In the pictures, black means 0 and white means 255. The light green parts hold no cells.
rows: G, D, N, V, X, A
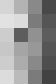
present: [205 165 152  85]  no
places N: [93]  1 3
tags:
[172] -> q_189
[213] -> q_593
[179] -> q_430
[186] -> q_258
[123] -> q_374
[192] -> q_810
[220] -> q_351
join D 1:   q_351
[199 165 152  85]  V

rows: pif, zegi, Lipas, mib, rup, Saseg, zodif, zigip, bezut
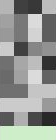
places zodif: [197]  2 3
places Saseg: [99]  3
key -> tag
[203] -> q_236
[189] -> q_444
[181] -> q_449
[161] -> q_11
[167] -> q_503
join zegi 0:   q_11
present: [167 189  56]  no
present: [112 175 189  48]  no
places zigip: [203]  0 1 2
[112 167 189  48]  rup

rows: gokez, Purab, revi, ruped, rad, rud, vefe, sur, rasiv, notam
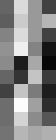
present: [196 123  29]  yes
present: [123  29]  yes
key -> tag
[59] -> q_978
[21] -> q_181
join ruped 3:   q_181

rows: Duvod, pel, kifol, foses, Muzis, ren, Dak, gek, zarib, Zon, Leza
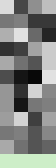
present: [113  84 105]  no
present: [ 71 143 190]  yes
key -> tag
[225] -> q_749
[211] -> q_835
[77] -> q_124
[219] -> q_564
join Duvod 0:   q_564
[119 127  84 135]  Zon
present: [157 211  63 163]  yes
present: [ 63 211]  no
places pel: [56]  2 3

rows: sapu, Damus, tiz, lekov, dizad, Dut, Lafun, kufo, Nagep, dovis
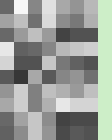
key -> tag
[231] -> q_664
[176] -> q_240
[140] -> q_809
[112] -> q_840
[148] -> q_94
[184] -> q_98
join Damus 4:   q_809
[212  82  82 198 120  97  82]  dizad
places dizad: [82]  1 2 6
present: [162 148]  no
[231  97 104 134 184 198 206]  lekov

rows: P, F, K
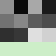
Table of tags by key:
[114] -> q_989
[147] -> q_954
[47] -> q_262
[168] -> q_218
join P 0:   q_954
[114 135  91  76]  F
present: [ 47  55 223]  yes
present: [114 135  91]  yes

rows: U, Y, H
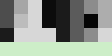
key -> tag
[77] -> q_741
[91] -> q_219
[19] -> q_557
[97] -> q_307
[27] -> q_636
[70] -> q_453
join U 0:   q_741
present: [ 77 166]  yes
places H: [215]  1 2 3 7
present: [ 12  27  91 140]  yes
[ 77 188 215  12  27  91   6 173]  Y
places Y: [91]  5

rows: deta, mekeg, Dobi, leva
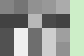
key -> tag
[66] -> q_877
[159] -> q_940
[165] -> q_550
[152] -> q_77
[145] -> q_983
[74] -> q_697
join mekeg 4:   q_877
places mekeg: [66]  0 1 4
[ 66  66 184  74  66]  mekeg
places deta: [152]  3
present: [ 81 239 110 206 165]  no

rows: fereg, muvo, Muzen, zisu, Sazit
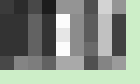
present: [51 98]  yes
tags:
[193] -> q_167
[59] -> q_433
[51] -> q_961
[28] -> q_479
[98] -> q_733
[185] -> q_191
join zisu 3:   q_961
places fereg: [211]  7

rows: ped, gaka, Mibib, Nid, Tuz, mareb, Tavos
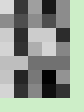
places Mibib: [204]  0 2 3
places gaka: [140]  0 2 4
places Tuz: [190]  0 1
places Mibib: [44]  1 4
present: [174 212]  yes
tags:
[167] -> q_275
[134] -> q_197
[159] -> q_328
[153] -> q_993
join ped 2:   q_328

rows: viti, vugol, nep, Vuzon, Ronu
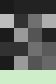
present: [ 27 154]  yes
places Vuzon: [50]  0 1
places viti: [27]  0
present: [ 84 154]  no

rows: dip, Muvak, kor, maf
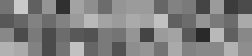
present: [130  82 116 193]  no
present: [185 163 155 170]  yes
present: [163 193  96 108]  yes
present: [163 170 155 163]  no
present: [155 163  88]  yes

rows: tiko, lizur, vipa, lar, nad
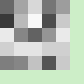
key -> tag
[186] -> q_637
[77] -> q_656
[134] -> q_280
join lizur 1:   q_637
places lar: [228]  1 2

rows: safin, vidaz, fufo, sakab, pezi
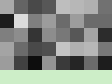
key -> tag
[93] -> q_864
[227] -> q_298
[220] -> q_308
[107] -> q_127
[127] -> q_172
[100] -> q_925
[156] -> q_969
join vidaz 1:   q_308
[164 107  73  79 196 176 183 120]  sakab
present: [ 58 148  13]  no
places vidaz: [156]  3 5

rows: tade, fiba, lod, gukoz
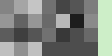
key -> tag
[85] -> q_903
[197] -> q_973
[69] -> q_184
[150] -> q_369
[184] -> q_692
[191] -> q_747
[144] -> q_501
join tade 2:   q_973
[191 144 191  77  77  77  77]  gukoz
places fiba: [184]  4
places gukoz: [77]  3 4 5 6
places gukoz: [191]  0 2

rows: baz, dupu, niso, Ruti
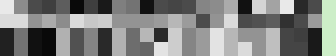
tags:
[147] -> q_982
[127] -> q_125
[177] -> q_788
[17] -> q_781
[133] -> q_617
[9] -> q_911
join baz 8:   q_125
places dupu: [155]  11 13 22
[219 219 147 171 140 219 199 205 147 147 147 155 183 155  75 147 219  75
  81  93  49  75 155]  dupu
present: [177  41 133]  no
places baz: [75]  2 11 13 22
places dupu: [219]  0 1 5 16
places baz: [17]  10 17

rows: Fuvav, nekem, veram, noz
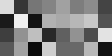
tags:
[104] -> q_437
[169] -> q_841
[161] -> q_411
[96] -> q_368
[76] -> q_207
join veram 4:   q_368
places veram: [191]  2
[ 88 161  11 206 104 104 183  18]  noz
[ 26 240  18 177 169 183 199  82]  nekem

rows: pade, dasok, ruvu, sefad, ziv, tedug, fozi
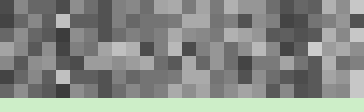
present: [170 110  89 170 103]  yes
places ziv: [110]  11 16 24
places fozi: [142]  1 5 13 16 23
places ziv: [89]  1 4 12 22
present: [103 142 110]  no

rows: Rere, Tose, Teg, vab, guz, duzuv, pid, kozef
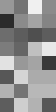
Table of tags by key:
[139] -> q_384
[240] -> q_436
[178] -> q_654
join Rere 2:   q_436
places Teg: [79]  2
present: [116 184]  yes

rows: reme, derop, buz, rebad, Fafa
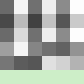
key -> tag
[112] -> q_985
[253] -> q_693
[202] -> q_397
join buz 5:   q_693
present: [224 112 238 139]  no

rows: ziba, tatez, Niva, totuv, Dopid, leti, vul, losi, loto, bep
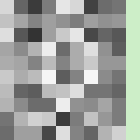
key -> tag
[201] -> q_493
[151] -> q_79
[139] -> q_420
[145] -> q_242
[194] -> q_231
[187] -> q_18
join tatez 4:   q_242
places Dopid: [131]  2 4
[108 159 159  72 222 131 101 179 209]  bep
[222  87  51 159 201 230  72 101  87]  Niva
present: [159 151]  no
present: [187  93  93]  no
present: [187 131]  yes

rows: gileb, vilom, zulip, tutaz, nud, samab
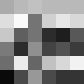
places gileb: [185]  1 3 4 5
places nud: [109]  0
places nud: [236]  1
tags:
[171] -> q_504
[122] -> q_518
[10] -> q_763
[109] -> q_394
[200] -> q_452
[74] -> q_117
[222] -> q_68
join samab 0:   q_763

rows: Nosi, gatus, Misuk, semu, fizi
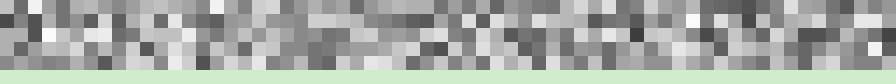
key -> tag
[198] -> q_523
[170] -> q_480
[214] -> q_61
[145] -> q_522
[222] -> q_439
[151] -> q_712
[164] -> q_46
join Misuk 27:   q_712
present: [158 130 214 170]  no
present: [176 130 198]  no
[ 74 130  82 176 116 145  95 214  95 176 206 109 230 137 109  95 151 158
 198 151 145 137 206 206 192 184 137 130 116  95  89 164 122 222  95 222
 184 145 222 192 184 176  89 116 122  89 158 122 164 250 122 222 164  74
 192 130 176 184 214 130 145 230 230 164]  gatus

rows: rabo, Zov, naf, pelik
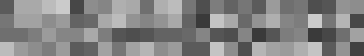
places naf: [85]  8 10 15 19
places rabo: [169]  1 2 9
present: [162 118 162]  yes
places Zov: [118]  0 23
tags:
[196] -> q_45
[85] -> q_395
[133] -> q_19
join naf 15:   q_395
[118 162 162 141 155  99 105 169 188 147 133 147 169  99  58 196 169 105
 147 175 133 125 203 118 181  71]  Zov

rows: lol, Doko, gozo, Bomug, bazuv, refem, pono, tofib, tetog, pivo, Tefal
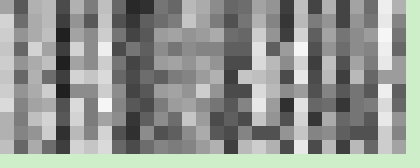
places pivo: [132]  1 6 17 22 28
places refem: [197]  0 6 17
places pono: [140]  5 6 8 20
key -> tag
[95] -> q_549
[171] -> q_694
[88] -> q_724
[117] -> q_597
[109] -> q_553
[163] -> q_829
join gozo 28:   q_597
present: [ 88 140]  no

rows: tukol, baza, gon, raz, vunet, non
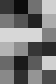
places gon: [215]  0 1 2
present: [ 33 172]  yes
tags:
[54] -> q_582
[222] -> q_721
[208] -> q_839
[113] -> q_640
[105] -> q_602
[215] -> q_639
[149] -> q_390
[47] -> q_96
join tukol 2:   q_640
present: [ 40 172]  no
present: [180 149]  no

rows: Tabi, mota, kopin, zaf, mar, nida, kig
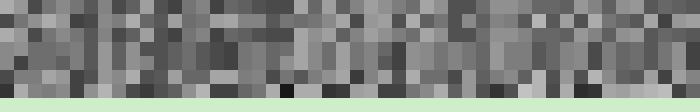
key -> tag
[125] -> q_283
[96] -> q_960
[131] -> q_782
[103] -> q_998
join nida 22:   q_283
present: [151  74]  yes
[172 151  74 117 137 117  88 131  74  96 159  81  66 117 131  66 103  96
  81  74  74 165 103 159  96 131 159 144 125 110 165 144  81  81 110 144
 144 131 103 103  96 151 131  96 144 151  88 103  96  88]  Tabi
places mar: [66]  1 16 28 49

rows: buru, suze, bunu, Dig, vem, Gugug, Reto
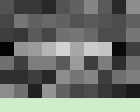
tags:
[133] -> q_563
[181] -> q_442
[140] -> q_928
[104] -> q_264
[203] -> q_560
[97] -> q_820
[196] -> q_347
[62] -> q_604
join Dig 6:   q_560
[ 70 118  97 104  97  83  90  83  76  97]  suze
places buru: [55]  1 2
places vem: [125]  2 3 7

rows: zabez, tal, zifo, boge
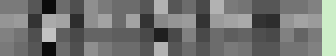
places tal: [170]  3 17
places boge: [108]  1 4 8 9 13 15
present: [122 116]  yes

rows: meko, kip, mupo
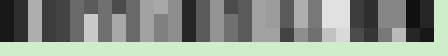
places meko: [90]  6 14 17 20
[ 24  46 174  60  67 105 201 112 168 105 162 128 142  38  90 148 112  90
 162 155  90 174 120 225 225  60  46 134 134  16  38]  kip

